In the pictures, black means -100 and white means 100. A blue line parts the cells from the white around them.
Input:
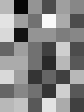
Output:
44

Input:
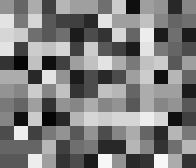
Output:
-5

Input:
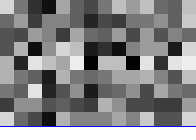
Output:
-17

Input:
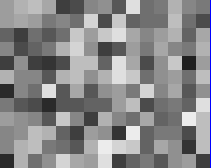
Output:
49

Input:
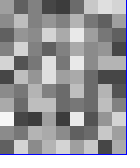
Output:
66

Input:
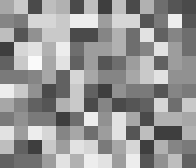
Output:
39

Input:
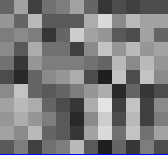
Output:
-2
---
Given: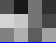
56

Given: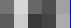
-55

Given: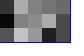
10

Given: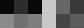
57

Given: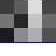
-70

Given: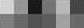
-28

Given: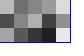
38

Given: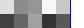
26
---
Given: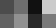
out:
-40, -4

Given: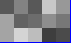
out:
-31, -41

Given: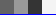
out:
-22, 91

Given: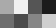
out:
33, 62

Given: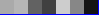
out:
33, -84

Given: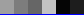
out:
25, -77

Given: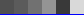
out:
-37, 70

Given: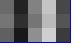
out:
-17, -54
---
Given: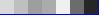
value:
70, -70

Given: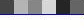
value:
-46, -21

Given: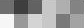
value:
-14, 28

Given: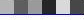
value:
41, -44

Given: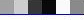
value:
26, 8

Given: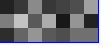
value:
-73, -12

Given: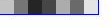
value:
53, 79

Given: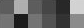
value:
-27, 9

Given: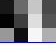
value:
-81, 37

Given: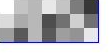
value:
100, 82
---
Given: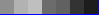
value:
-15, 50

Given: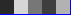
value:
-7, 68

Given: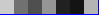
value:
17, 59

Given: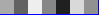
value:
6, 87

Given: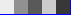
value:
-30, 86

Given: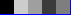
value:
25, 60

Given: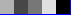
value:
-7, 76

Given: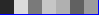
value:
55, 72

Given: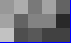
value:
3, 52

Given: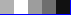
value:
23, 100
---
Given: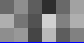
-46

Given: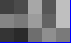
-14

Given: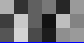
-42

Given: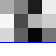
-95

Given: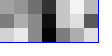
8

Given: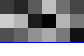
14

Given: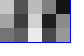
84
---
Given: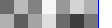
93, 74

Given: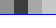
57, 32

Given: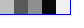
88, 50

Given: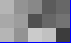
59, 51

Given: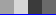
69, 27

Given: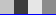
80, 54

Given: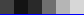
69, 42
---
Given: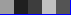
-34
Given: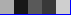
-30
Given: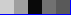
-11
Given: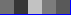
-11
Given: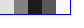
3
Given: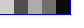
-12
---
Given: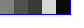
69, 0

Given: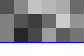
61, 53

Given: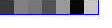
55, 21

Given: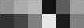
81, 44

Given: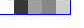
97, 62

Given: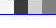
92, 64

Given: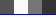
95, -8

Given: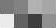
84, 39

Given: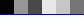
82, 55

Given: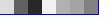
90, 73
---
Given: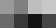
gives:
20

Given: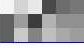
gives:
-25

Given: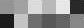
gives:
16

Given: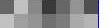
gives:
-20

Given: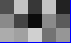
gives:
8

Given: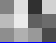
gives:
47
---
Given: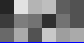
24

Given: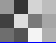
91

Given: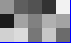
56

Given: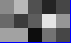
-10

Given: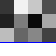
6

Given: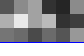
-33
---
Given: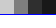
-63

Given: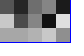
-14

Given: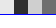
62

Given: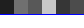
-31

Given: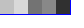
-10

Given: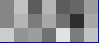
-28

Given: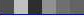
-64

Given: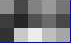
2

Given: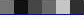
-45

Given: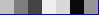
-47
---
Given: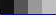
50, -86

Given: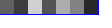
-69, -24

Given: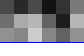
-5, 14

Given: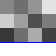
78, -56

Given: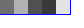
78, -13

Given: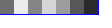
-67, -13
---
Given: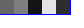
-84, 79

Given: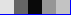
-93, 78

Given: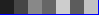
-20, 61

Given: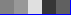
76, 76

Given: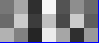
50, 93

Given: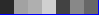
63, 63
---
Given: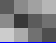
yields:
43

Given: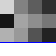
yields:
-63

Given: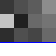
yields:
10

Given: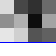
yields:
-16

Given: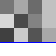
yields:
51

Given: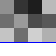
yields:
46

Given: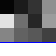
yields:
13

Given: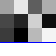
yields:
36

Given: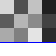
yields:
-75
